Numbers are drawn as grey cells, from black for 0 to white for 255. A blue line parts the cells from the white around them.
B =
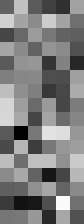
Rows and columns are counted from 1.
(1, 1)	97
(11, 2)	181
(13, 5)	69
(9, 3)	69
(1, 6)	162
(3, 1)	70
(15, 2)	18
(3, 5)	98
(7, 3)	127
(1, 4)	65
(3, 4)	120
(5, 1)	90
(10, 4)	226
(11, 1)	73
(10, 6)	151
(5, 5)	130
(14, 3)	144
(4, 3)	98
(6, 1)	127
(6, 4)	78
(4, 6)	81
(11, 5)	151
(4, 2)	138
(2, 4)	204
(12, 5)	144
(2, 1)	208
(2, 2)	163
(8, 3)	107
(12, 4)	191

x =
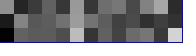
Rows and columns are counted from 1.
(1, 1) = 144
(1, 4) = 97
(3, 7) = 53
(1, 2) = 37
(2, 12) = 63
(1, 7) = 55
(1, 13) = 43
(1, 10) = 73
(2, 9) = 65
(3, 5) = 78
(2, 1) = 26
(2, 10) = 75

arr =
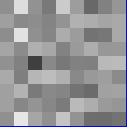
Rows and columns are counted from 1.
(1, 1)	143
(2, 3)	141
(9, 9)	115
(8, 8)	154
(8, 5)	123
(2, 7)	173
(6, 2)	127
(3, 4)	133
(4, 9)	152
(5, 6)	129
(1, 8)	129
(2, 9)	169
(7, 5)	133
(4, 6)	154
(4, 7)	173
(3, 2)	226
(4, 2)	139
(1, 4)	121
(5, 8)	185
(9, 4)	144
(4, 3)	176
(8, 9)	150
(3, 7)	115

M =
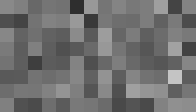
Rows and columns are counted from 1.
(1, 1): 137
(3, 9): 102
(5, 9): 126
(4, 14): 66
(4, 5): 80
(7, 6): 127
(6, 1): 89
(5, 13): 97
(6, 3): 115
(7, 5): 148
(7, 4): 130
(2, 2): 68
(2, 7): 57
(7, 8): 137
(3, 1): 135
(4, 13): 162
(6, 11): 114
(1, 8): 117
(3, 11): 95
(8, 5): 91
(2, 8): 120
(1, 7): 152
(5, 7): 79
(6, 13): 196
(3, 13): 129
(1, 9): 132
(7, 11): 149
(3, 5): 93
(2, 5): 126
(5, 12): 86
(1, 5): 114
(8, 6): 121
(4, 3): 128

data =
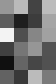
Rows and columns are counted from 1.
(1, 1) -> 151
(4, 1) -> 64
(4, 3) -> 150
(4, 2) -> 118
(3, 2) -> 79
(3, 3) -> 134

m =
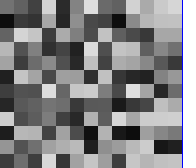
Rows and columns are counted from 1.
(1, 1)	114
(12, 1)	60
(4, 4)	48
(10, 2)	183
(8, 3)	97
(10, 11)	159
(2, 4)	167
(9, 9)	214
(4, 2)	82
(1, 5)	43
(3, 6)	127
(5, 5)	80
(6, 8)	193
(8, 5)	110
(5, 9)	172
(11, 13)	32
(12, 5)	54
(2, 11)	182
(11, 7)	30
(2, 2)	58
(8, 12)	191
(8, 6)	57
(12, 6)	162
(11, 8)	143
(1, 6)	131
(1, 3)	65
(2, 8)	66
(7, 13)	108
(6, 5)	159
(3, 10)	74
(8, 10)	56
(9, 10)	167
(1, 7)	222
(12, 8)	158
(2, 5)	38

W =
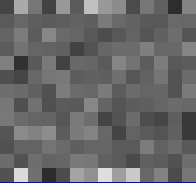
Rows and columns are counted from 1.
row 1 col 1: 69
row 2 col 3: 94
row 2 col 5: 94
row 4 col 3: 101
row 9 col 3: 101
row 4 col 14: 133
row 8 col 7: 135
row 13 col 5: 76
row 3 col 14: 85
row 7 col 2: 106
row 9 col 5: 86
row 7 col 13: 83
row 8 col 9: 84
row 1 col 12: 96
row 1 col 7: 192
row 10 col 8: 103
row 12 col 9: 90
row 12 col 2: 82
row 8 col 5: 91
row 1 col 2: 170
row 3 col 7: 88
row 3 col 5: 105
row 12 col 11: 96
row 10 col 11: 90
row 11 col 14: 89
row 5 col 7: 102
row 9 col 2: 107
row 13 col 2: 218
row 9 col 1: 120
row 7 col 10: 107
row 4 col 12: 104
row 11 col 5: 106
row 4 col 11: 127
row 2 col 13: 105
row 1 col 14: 132
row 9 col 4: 100
